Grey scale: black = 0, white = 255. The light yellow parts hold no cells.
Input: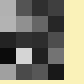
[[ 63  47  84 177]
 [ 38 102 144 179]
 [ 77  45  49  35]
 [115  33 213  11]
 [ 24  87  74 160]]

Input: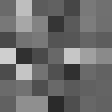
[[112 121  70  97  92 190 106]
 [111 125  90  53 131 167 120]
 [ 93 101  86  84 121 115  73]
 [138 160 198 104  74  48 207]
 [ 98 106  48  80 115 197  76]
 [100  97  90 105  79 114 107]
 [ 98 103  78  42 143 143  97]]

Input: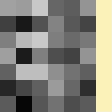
[[148  93 102 200 156 161]
 [ 68  88 131  82  24  64]
 [120 106 126 201 184 127]
 [148  66  78 127  27 159]
 [ 95 114 143 190 190  97]
 [ 46 103 155  96  70  38]
 [ 91  77 114  86   6  91]]

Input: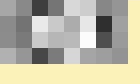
[[149 135 205 216 117  62 137 167]
 [160  47 231 172 201 233 115 139]
 [154  79 252 185 182 202 122 140]
 [147 158 165 214 123  71 150 177]]

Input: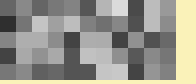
[[153 188  74 219 181  86 131 120 101 137 102]
 [140 188  80 135 112 128 189 160 196 117  47]
 [105  81 145  67 172 173  67 140 174 174 133]
 [118 137  88 143 189 193  84 169 146 169  67]
 [129 149  68 200 197  85  84 103  96 137 119]]

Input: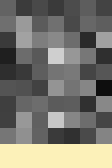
[[ 67  93  75  58  73  59  99]
 [ 94 103  73 112  90 154 111]
 [160  42 109 137 125 162  58]
 [ 47 119 150 207  89 108  31]
 [ 85  69 121 115  94  57  46]
 [ 14 134 116 148  66  81  84]
 [135  48  93  90 109 102  63]
 [ 69 109 134 199  96 152  64]
 [132  74  48  58  98 144 118]]

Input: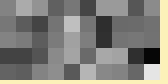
[[139  85 154 154  69 119  95 147 170 130]
 [113 107 106  45 117 191 116  68  92 119]
 [114 119 116  48 125 160 123  93 123 130]
 [  5  47 163 168 106 164 138  84  67  67]
 [229 103 130 136 181  89 142 130  94  99]]
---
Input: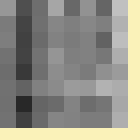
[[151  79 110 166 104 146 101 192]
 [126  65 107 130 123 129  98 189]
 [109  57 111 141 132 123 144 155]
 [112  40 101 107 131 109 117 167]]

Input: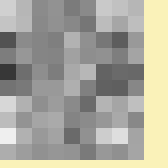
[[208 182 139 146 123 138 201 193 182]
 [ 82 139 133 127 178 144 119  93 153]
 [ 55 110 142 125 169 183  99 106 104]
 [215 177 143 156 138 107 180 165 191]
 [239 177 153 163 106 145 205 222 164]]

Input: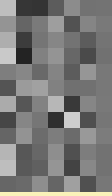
[[190  54  52  92 140 114 115]
 [174  60 117 134 115  92 116]
 [126 135 105 132  92 150 120]
 [171  86 130 183  57 134 121]
 [101 147 108 125 107 153 124]
 [190  89  96 149  67 136 114]]

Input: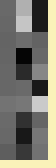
[[105 176  26]
 [100 109  99]
 [103  42 134]
 [115 119 202]
 [104  24 119]]

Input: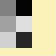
[[129   4]
 [209  39]]

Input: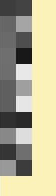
[[ 61  67]
 [106  78]
 [110 232]
 [ 95 230]
 [136 221]
 [153  60]]

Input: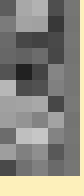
[[ 92 169 177  78 119]
 [106  71  65  72 118]
 [ 83  34  66 134 118]
 [160 164 169  69 120]
 [108 189 197 129 118]
 [ 73 111 128 106 118]]
